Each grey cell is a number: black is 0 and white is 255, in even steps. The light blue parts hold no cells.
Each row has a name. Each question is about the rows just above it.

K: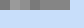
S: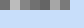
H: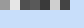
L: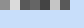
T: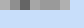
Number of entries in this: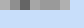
7
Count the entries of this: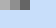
3

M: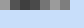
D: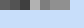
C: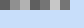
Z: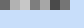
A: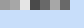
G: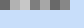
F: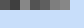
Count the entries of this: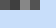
4
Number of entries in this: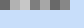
7
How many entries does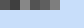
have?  6
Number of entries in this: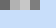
4
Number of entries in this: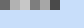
6
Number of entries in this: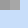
2

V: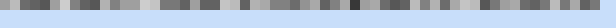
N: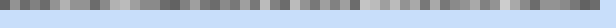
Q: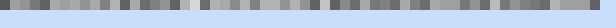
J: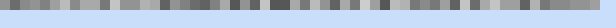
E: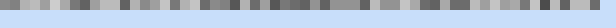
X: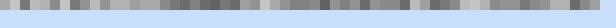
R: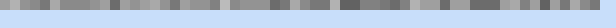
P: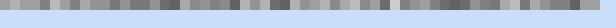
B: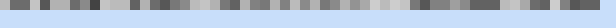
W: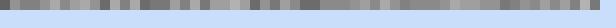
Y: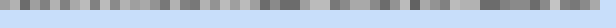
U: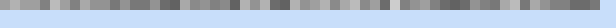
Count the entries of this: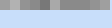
11
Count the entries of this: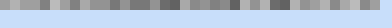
38

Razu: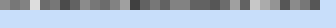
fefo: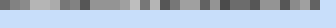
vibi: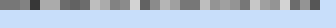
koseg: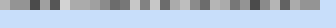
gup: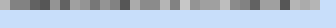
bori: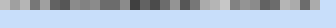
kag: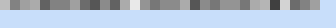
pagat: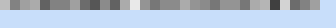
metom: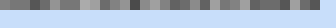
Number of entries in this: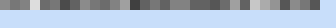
32
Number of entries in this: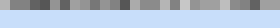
28
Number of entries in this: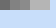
5

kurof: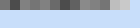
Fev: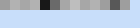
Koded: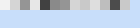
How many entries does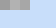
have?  3
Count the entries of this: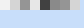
8

